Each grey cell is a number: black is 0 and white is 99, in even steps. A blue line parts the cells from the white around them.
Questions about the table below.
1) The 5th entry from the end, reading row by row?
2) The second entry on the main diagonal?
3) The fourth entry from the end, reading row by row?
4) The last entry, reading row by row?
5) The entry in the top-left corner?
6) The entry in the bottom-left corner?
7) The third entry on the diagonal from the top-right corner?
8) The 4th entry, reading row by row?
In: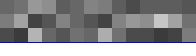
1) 29
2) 63
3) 29
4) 48
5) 40
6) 29
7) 23
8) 55

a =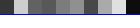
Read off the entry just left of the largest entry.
66
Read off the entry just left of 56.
48

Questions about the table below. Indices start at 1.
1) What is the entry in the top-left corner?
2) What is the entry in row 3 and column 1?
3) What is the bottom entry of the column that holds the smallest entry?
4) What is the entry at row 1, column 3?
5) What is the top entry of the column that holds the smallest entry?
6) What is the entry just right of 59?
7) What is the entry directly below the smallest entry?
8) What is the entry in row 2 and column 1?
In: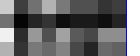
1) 79
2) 93
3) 20
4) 44
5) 24
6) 31
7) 17
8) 44

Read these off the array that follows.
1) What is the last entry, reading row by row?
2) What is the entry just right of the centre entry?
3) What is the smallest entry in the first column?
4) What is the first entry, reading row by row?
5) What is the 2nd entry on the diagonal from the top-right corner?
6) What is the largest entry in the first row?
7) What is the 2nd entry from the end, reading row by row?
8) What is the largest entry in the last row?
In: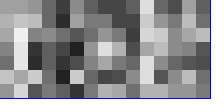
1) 47
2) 69
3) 43
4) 62
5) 73
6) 86
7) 58
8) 83

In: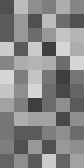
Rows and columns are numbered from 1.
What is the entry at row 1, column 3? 55
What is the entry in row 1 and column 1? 31
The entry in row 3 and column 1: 35
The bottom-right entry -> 63
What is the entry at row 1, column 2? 73
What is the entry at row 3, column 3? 42
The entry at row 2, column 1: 35
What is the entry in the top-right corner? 52
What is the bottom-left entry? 39
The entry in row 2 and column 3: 31
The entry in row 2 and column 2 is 59

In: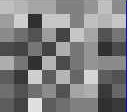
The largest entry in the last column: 77
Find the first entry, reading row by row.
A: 74
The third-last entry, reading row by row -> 50
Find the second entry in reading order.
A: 70
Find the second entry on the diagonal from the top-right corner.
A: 70
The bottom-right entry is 22
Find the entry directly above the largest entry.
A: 43
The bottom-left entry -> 36
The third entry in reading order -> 64
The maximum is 87
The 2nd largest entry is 83
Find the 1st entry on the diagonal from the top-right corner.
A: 54
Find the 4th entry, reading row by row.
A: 64
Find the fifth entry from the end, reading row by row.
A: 43
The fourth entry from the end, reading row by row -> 50

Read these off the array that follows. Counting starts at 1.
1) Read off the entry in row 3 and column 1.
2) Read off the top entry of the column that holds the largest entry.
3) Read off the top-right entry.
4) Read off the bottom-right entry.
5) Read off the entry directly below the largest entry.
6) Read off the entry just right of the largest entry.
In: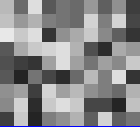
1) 90
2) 72
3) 24
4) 45
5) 34
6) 78
